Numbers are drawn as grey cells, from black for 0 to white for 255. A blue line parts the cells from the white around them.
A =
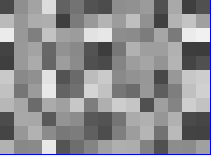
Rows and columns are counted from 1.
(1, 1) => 73
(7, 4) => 232
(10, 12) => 114
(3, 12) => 166
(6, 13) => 152
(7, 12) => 94
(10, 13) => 186
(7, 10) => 107
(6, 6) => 106
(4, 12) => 158
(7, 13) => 126
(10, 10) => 157
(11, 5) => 84
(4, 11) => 158
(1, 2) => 143
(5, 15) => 80
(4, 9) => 119
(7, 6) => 112
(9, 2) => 168
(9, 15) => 70
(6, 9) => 138
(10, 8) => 77
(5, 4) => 102
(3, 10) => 139
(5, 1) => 63
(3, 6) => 156
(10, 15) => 66
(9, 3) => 167
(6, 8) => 202
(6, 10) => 146
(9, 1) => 76
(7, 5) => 99
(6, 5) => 83
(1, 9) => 142
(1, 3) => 163
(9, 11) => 176
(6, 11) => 151

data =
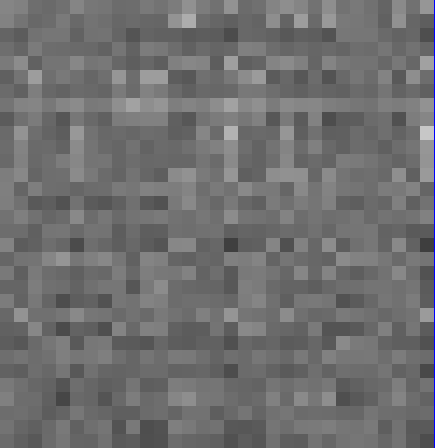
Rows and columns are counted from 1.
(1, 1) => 133
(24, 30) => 118
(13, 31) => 154
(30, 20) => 113
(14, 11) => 130
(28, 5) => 84
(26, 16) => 100
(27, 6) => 88
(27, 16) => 95
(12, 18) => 104
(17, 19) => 99
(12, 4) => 111
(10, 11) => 109
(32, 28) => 103
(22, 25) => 82
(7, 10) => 107
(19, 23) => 103
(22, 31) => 93
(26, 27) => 120
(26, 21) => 105
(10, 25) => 96
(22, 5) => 77
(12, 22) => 100
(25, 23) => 103
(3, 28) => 106
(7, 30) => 107
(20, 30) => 110
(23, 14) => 108
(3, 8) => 115
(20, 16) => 110
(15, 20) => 123
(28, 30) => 101
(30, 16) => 94
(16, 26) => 118
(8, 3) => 133
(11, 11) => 99
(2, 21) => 100
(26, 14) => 121
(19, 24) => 99

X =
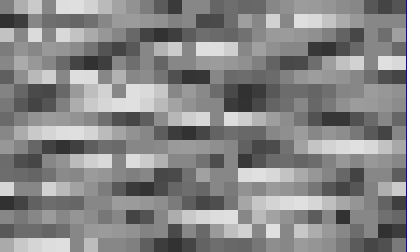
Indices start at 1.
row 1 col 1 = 128
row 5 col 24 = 159
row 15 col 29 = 63
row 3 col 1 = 194
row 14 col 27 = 130
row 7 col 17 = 73
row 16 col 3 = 135
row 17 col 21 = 135
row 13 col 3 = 101
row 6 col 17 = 106
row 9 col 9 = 80
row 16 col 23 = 92
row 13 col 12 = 71
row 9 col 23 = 82
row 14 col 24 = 86
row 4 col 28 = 135
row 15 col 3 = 97
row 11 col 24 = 211
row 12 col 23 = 108
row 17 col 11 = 131
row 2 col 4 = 110
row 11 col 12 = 138
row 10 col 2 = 172
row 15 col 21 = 220
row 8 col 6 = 173
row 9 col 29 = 102
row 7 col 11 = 218
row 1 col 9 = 163
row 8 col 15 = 135
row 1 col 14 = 135
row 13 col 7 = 155
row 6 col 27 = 110
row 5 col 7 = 49
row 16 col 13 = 173
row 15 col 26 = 149
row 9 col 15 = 216
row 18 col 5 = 223
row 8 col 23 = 103
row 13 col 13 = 74
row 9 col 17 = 221

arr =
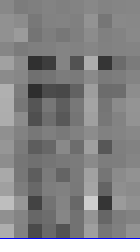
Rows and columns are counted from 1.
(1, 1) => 136
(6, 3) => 112
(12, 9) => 126
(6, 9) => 125
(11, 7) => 159
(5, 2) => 138
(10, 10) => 136
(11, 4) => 103
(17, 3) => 74
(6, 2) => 135
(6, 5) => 124
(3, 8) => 128
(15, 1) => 190
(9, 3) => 79
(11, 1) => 150
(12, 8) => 125
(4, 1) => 134
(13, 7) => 161
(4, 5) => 132
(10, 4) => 127
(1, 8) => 131
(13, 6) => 122
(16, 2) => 132
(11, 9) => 127
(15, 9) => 155
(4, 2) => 123
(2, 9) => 137
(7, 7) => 158
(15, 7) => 205
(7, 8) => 108
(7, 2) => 124
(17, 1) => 174
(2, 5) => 131
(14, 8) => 100
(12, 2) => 118

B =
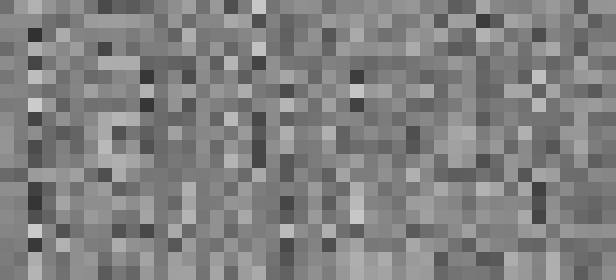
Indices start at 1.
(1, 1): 111
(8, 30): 105
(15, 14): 164
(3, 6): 132
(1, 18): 124
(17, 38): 150
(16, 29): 125
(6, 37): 125
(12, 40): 130
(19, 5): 109
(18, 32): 140
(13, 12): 119
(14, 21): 127
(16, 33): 142
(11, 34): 154
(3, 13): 99
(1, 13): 142
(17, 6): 114
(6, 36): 114
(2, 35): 60
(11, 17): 149
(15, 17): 148
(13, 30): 176
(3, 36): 156
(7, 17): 139
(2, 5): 103
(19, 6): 143
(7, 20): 113
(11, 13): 116
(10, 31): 122
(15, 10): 141
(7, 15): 121
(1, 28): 135
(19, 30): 154
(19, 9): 142
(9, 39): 115

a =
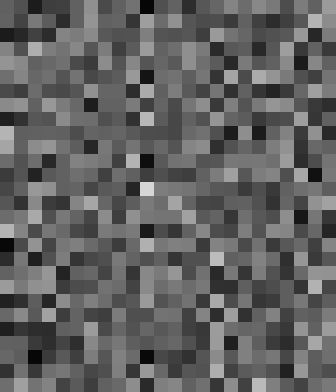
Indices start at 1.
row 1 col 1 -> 96
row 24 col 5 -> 96
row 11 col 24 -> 97
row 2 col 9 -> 100
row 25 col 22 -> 88
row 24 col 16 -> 156
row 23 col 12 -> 115
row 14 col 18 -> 59
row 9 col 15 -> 82
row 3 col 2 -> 39
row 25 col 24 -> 113
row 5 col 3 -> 97
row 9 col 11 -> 183
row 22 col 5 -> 140
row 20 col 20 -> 82
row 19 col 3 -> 31
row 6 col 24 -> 116
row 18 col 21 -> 88
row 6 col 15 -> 118
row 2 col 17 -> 59
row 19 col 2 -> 119
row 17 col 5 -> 105
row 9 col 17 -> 100
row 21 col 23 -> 178
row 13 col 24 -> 120
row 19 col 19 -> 130
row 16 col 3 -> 169
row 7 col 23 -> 159
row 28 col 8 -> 97
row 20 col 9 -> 115
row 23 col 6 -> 99
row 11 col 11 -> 88
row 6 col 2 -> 133
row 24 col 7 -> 155
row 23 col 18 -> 49
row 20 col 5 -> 35
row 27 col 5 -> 119
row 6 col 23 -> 64
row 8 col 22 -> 86
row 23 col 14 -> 65

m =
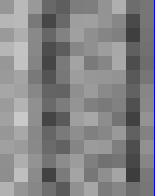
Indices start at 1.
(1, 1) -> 150
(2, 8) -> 148
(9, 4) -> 69
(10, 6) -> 142
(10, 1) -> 151
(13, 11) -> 121
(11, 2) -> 155
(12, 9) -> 117
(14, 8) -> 123
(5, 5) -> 122
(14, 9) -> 134
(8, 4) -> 106
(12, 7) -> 127
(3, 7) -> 143
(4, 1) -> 182
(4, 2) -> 195
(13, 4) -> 66
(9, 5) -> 90
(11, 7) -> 155
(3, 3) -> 137
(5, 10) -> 77
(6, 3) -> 121
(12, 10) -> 71
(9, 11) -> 147
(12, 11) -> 134
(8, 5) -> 124
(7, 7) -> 155
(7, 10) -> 98
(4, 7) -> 144
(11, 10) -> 78
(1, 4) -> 104
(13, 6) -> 164
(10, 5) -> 122
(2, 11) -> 118
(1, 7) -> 126
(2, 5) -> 105
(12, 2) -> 174
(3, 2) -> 174
